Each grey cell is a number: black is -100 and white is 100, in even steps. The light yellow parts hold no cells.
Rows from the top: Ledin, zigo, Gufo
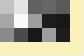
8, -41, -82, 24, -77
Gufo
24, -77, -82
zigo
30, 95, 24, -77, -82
zigo
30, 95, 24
zigo
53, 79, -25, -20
Ledin

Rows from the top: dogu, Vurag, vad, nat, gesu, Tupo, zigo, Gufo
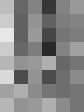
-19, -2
nat
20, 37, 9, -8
Gufo
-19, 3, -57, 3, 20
dogu
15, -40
Tupo

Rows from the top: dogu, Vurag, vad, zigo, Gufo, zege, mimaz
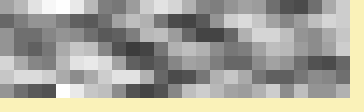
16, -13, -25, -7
zigo
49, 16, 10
vad
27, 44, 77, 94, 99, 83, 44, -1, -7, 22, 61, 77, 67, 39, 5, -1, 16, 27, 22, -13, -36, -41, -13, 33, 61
dogu
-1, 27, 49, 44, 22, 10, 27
zigo
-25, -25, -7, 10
zege

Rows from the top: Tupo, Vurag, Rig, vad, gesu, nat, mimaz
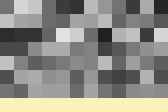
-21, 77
Rig
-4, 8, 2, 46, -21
gesu
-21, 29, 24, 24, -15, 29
mimaz
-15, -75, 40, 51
Rig
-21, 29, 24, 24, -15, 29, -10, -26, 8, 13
mimaz

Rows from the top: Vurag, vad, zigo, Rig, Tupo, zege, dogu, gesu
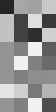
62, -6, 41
dogu
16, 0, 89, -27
Rig

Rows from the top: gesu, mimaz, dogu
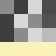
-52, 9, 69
dogu
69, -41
gesu
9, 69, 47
dogu
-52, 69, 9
mimaz
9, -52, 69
gesu
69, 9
mimaz

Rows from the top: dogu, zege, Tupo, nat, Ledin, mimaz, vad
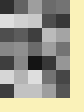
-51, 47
Tupo
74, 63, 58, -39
zege
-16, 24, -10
nat
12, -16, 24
nat
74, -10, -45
mimaz
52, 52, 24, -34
vad
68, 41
mimaz

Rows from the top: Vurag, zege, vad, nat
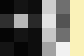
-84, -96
nat
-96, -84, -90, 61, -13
Vurag
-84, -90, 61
Vurag
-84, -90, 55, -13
vad
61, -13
Vurag

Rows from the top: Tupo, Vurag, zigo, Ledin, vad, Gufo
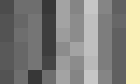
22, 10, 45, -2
vad
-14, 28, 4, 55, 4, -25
Gufo
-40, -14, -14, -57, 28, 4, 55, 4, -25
Tupo
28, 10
Vurag

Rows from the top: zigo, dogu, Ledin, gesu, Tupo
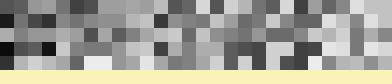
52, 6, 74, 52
dogu
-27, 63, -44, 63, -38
Tupo
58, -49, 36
gesu
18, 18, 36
Ledin
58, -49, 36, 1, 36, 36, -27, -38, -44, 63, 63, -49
gesu
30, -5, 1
Tupo

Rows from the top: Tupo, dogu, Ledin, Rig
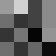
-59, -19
Rig
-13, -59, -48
dogu
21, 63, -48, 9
Tupo

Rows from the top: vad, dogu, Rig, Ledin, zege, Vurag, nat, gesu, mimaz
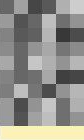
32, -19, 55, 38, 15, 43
zege
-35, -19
dogu

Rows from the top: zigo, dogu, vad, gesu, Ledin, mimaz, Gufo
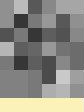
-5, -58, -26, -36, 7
vad
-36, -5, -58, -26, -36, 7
vad

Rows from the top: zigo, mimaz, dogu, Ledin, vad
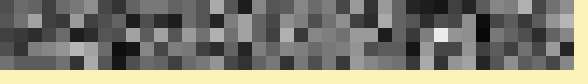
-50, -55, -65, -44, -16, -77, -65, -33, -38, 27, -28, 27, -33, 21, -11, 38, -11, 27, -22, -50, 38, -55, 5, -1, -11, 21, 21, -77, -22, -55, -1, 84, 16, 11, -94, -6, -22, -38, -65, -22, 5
dogu
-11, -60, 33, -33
vad
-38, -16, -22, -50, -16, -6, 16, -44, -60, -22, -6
vad

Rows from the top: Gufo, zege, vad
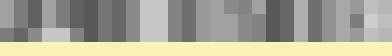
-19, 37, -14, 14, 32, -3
zege
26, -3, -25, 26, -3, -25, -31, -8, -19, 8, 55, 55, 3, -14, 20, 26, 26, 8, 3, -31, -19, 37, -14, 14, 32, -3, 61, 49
zege

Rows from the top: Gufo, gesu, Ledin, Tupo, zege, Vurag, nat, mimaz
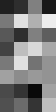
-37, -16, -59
mimaz
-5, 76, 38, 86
gesu
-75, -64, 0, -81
Gufo
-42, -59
nat
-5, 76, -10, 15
zege
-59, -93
nat
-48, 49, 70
Tupo

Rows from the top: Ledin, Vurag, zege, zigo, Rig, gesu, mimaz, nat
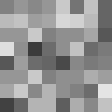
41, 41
nat
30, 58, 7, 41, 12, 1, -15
mimaz
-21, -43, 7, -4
Rig

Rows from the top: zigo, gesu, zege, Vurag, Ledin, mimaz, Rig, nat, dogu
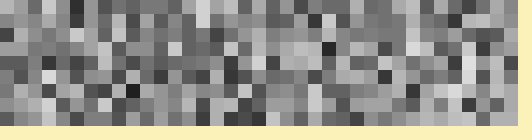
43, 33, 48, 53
dogu
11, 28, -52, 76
Ledin
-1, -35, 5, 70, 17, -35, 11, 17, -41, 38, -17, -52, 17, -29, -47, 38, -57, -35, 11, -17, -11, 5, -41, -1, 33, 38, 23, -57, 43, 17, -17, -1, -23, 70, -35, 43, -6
mimaz
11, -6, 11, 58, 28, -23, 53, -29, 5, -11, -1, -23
zege
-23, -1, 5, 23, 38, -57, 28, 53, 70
Rig

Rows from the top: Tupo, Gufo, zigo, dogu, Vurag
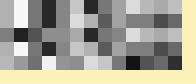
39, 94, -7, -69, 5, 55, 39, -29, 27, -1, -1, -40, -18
dogu
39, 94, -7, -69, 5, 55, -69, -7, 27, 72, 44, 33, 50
Tupo

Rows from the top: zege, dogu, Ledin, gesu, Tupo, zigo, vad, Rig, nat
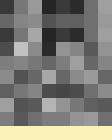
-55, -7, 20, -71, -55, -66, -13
zege
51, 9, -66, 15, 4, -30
gesu

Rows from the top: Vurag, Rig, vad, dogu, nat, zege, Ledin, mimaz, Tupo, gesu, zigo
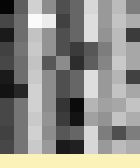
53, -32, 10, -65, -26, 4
nat
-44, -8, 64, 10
mimaz
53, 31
Ledin
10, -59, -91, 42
mimaz
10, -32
gesu
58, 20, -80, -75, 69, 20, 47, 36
zigo
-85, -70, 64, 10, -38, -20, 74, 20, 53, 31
Ledin

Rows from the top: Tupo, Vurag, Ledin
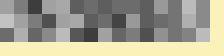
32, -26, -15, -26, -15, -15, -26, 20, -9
Tupo
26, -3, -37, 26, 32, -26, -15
Vurag
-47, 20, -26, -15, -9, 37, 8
Vurag

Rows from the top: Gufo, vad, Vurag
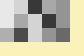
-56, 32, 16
Gufo
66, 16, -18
Vurag
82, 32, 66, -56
vad

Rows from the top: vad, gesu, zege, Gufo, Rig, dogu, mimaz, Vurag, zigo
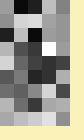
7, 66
mimaz
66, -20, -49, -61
Rig
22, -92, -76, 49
vad
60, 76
zigo
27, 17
gesu

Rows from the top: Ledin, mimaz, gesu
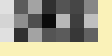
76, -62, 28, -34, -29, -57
gesu
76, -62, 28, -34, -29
gesu

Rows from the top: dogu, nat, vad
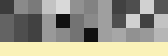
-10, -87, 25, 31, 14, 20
vad
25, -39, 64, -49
nat
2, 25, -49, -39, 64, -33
dogu
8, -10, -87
vad

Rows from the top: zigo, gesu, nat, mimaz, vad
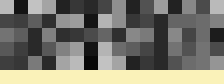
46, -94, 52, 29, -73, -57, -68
vad
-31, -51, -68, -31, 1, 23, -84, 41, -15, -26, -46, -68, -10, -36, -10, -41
mimaz
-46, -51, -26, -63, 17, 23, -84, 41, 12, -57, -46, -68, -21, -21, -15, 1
gesu
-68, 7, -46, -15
nat

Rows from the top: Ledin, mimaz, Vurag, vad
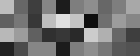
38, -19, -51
Vurag
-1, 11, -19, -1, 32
Ledin

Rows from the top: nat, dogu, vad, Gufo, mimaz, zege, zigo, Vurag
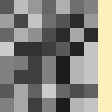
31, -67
vad
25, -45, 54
dogu

